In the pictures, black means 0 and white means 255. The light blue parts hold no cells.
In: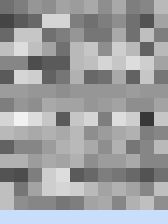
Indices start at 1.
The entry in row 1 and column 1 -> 112
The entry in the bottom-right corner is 142
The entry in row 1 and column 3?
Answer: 150
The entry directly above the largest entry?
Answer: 150
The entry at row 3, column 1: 104
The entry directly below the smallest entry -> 126
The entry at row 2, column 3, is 104
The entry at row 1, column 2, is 126
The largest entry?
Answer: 241
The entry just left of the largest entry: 213
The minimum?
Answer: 55
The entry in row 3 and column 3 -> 198
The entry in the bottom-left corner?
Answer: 191
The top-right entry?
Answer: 185
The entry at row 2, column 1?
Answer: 69
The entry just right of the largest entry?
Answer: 221
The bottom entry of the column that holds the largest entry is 142

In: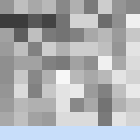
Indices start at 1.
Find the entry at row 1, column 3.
168
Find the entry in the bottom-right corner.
211
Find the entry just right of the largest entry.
184
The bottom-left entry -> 168
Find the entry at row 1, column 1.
149
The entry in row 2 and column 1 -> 60
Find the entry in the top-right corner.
136
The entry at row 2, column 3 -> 87
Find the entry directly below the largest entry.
227
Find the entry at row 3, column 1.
162
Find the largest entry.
247
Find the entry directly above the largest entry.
122
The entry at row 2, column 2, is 60
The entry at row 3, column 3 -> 191

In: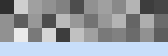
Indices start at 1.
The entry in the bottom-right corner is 93
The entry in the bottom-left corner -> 145
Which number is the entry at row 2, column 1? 145
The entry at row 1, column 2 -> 207
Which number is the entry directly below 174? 145
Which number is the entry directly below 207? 93
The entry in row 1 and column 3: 160
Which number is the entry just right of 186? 152
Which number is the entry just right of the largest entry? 121
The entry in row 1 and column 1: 47

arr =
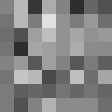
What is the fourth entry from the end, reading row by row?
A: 139
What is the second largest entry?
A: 196
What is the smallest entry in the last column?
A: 81
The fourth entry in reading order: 172
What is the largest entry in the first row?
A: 184
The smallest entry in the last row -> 81
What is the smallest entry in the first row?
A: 46
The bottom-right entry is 110
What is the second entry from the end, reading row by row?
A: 139
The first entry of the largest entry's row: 116
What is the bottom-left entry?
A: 123
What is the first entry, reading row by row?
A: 131
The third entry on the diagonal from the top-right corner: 166
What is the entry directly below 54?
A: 123
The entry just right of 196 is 184
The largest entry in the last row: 178
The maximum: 224
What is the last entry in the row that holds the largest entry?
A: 110

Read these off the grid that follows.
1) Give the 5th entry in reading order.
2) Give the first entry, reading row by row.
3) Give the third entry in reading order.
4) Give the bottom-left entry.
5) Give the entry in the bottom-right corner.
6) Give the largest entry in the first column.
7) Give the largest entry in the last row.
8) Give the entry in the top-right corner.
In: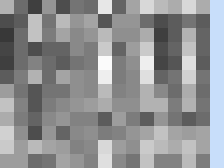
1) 77
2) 178
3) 63
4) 157
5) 124
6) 209
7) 223
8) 172

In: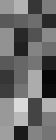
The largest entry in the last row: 159
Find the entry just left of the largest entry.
153
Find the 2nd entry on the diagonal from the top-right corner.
110
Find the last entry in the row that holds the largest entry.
179
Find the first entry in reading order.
153
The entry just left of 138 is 82
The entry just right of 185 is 68
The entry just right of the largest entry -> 68
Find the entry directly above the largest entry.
117
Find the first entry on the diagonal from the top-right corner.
125
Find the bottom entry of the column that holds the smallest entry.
117
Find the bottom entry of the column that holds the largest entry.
26

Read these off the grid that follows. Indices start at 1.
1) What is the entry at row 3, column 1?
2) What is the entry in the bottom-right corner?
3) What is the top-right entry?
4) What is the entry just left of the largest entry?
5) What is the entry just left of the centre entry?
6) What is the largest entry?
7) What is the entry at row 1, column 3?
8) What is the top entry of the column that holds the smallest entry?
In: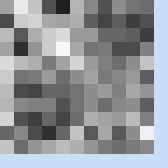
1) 187
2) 135
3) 109
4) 203
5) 109
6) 247
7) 195
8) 32

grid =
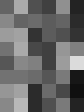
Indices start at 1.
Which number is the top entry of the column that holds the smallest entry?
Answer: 35
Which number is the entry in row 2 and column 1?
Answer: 136
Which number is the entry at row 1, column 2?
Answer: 170
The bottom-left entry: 136
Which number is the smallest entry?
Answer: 16
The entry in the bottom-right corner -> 35
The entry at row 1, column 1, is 100
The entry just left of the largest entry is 156
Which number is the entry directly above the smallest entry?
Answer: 23

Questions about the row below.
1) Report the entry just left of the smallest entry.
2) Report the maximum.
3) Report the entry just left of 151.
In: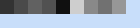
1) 81
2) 206
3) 113

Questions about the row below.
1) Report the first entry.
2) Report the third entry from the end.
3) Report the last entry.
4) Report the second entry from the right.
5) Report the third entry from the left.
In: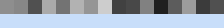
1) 142
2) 156
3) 80
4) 59
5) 80
